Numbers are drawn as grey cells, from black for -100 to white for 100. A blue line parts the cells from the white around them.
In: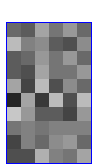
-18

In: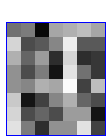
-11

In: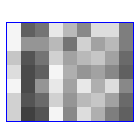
92

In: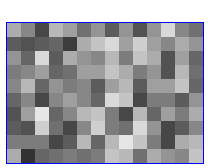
35

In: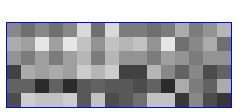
7

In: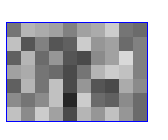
-8

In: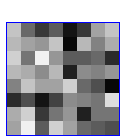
54
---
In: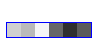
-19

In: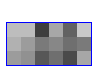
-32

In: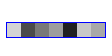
-6

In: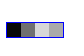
33

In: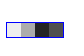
35

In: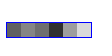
-14

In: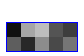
-52

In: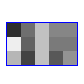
-31
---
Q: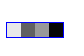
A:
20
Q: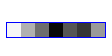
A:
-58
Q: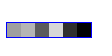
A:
-63
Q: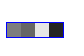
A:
80
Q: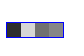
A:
-12
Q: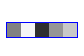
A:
18
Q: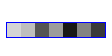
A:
3
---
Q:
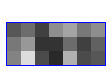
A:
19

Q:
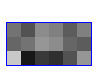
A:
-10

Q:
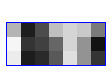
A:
-59

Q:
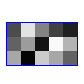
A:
22

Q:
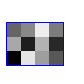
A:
-77

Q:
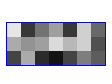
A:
15

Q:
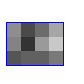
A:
-60

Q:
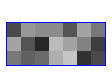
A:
-34
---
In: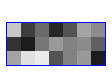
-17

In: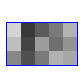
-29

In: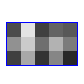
-50

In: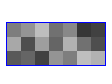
49

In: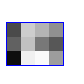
41

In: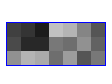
-79

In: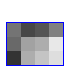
-34
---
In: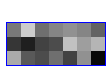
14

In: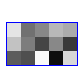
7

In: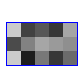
-32

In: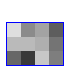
9

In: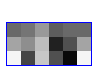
-27

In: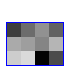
-15
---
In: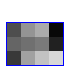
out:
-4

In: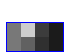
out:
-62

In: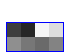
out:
-17

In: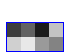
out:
21

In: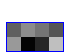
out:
-70

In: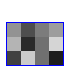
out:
-12
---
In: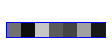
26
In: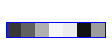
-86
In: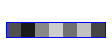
51
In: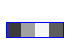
92
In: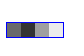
25
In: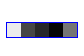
-95
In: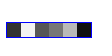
45
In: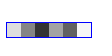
-24
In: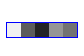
18
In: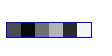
-66
